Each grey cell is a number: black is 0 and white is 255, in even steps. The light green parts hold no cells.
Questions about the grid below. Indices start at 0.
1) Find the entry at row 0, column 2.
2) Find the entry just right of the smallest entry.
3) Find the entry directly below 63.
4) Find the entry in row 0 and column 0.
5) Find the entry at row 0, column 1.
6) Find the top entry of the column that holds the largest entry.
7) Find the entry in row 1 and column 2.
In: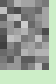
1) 179
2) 135
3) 105
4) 91
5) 120
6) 163
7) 75

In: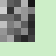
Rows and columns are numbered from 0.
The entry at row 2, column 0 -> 110
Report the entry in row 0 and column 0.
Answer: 178
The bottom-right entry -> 65
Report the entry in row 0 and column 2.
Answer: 80
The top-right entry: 22
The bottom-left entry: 138
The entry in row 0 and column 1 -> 94
